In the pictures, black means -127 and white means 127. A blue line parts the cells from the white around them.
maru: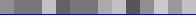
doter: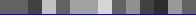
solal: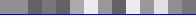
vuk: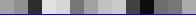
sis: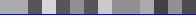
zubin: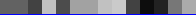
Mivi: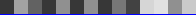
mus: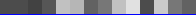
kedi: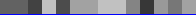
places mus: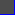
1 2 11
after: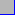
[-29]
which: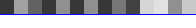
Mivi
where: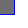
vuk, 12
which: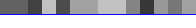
kedi
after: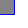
[-72]

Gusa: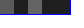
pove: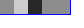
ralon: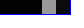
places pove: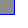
1 4 5
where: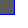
Gusa, 1
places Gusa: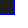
2 4 5
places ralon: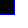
1 2 3

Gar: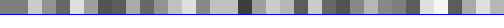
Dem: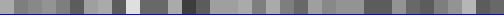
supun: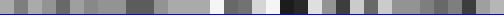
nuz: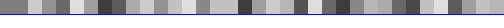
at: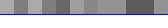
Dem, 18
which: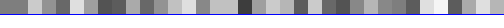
Gar
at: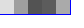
Gar, 6
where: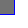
supun, 18
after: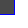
[65]
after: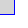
[117]

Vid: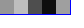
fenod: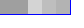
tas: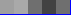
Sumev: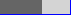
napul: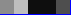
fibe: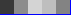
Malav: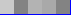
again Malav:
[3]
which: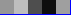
Vid
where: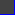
tas, 4
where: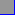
Vid, 1
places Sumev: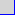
4 5
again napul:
[-113]

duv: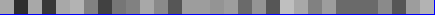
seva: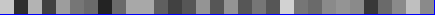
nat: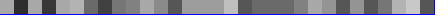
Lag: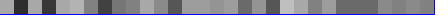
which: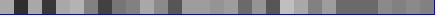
Lag
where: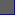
seva, 12
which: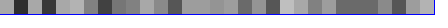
duv
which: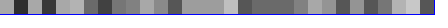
nat

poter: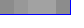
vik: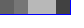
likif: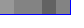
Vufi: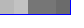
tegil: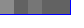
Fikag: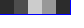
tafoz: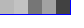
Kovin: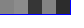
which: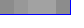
poter
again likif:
[3]
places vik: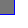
2
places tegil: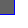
2 4 5
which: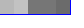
Vufi
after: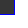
[3]
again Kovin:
[3]

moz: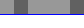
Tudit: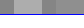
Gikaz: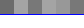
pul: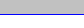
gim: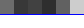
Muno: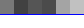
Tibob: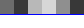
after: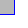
[87]
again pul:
[65]
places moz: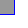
1 3 4 5
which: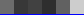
gim

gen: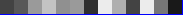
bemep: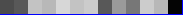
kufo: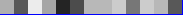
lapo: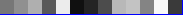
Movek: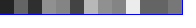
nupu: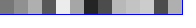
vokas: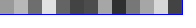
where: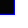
bemep, 13
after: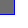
[97]
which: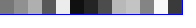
lapo
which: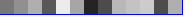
nupu
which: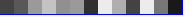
gen
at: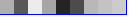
nupu, 3

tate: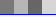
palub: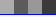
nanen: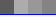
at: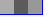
palub, 1
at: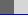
tate, 3
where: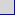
tate, 4

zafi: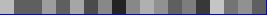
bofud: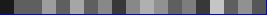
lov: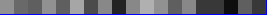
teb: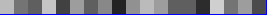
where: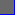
lov, 2
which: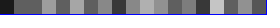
bofud
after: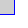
[-11]
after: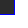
[79]
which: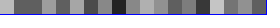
zafi
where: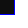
lov, 17

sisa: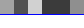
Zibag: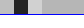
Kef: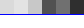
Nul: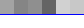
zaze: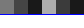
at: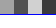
sisa, 1
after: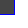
[-102]
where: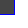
zaze, 2
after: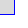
[99]
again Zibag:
[54]
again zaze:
[-102]

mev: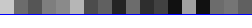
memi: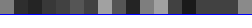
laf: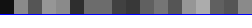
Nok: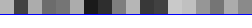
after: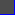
[-31]
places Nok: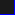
7

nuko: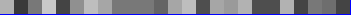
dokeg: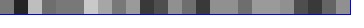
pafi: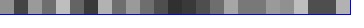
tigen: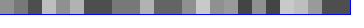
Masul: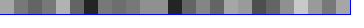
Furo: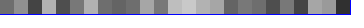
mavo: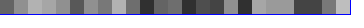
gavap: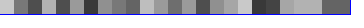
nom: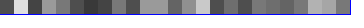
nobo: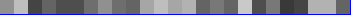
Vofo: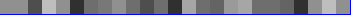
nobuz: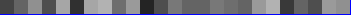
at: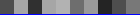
nobuz, 4
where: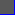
mavo, 6
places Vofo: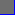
7 10 12 15 19 20
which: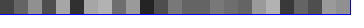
nobuz
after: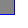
[-27]

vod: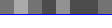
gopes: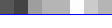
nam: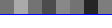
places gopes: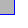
4 5 8
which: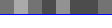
vod
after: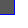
[-60]
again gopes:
[53]
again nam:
[-12]

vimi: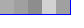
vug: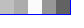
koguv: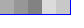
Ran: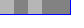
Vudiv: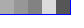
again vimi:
[32]
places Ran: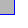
1 3
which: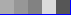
Vudiv
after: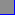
[82]
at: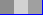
vimi, 3
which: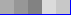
koguv
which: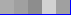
vimi

